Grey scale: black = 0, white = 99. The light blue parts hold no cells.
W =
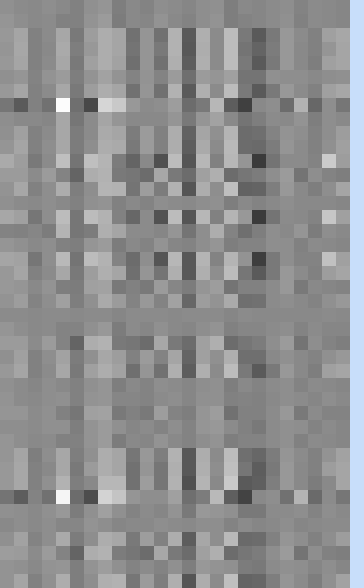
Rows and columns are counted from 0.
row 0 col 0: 56
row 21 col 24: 59
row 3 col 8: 64
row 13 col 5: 49
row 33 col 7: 67
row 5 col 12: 60
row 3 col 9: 45
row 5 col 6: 57
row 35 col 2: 51
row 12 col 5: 39
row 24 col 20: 60
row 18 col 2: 46
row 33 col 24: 64
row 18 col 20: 55
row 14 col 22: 53
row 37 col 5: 52
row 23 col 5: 51
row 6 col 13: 35
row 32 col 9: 46
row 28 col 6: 57
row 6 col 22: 50
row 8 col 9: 53
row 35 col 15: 72
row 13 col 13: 33
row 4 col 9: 43
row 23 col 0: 58
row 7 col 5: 43
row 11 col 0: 66
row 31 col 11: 57
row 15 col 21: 53
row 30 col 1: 55
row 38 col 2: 51
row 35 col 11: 55
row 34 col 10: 61
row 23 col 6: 56
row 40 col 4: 58
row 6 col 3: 54
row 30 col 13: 51

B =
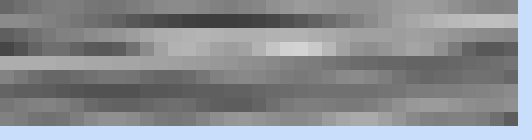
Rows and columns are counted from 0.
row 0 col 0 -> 40
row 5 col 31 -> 41
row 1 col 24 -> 46
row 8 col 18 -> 57
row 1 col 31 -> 70
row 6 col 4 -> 34
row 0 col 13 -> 54
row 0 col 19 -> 56
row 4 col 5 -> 66
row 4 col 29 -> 39
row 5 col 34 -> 44
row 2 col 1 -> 40
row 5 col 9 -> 45
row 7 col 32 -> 58
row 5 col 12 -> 40
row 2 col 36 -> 52
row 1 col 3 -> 50
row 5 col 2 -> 43
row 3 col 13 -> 70
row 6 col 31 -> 49
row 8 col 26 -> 66
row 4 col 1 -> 67
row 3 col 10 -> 54
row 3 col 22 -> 78
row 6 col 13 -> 36
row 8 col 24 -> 64
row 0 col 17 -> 51
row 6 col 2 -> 37
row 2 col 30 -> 61
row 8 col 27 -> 62
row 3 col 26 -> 55
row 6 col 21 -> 43
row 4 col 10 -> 63
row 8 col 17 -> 59
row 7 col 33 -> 55
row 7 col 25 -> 47
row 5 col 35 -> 43

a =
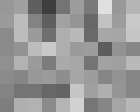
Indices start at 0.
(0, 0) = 59
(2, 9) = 77
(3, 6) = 61
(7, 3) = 54
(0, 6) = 47
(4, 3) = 48
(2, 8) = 64
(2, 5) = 72
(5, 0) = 54
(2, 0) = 54
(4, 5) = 65
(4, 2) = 60
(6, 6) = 62
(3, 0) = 54
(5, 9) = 52
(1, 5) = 58
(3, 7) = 36
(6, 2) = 45
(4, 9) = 72
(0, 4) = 45
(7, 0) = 49
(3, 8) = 57
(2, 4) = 68
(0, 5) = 61
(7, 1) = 68

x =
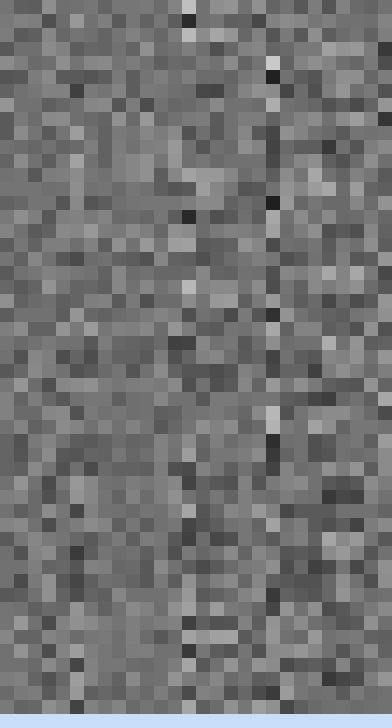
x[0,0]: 45
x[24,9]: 39
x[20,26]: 42
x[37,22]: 35
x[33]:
[39, 37, 53, 45, 32, 43, 29, 41, 38, 38, 37, 48, 31, 29, 50, 45, 37, 44, 37, 26, 51, 42, 44, 56, 48, 57, 36, 54]
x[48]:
[48, 50, 39, 32, 40, 61, 51, 44, 38, 53, 43, 44, 57, 48, 45, 52, 41, 45, 36, 38, 55, 45, 50, 22, 27, 30, 49, 58]
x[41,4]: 34
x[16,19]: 62
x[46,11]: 44
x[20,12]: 48
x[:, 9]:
[46, 46, 50, 39, 48, 36, 36, 48, 41, 45, 44, 52, 52, 46, 45, 42, 53, 44, 36, 42, 44, 47, 44, 49, 39, 38, 33, 48, 43, 43, 50, 39, 40, 38, 48, 50, 41, 46, 37, 44, 41, 39, 44, 53, 49, 49, 48, 42, 53, 45, 41]
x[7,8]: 33
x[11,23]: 37
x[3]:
[34, 43, 43, 54, 50, 36, 40, 39, 44, 39, 56, 42, 44, 49, 43, 31, 40, 50, 52, 39, 41, 47, 47, 62, 57, 59, 48, 22]
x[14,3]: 45
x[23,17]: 44
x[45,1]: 39
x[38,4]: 45
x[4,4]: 55
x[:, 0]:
[45, 47, 48, 34, 54, 33, 38, 58, 35, 35, 44, 39, 44, 45, 38, 47, 51, 36, 45, 35, 40, 56, 36, 49, 45, 44, 34, 46, 50, 50, 44, 39, 39, 39, 44, 49, 44, 51, 35, 43, 44, 44, 34, 45, 45, 52, 44, 44, 48, 41, 47]
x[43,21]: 44
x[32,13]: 61
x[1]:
[47, 50, 49, 31, 42, 59, 44, 49, 35, 46, 38, 46, 36, 17, 44, 45, 37, 38, 28, 50, 54, 52, 46, 49, 44, 44, 43, 51]
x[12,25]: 50
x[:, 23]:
[33, 49, 36, 62, 51, 47, 49, 32, 44, 41, 22, 37, 44, 65, 41, 53, 31, 35, 36, 65, 48, 28, 38, 36, 67, 52, 48, 37, 24, 54, 55, 35, 33, 56, 34, 22, 35, 31, 64, 54, 29, 40, 40, 30, 40, 44, 44, 32, 22, 44, 43]
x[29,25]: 47
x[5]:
[33, 34, 48, 53, 35, 35, 33, 36, 47, 36, 45, 49, 44, 49, 42, 42, 39, 46, 49, 13, 44, 36, 33, 47, 55, 55, 40, 48]
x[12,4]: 49
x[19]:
[35, 44, 46, 50, 48, 46, 44, 38, 52, 42, 44, 40, 40, 41, 52, 39, 38, 44, 43, 31, 52, 49, 53, 65, 51, 65, 47, 28]
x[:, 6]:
[46, 44, 43, 40, 52, 33, 47, 52, 41, 44, 49, 44, 46, 44, 33, 47, 59, 50, 42, 44, 40, 49, 40, 60, 34, 30, 35, 56, 46, 47, 44, 35, 39, 29, 52, 52, 50, 54, 35, 36, 50, 37, 39, 45, 53, 46, 49, 50, 51, 37, 50]
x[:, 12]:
[51, 36, 48, 44, 41, 44, 43, 40, 44, 53, 59, 58, 52, 33, 46, 36, 56, 61, 38, 40, 48, 42, 48, 58, 25, 31, 38, 53, 44, 38, 40, 45, 44, 31, 52, 56, 50, 46, 34, 31, 44, 36, 48, 56, 50, 41, 44, 48, 57, 41, 45]
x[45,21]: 41
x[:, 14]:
[44, 44, 54, 43, 47, 42, 28, 44, 48, 43, 33, 46, 59, 61, 53, 41, 42, 35, 31, 52, 51, 45, 44, 36, 52, 50, 33, 44, 34, 45, 55, 40, 38, 50, 38, 39, 33, 32, 42, 40, 29, 41, 35, 44, 37, 57, 46, 34, 45, 50, 37]
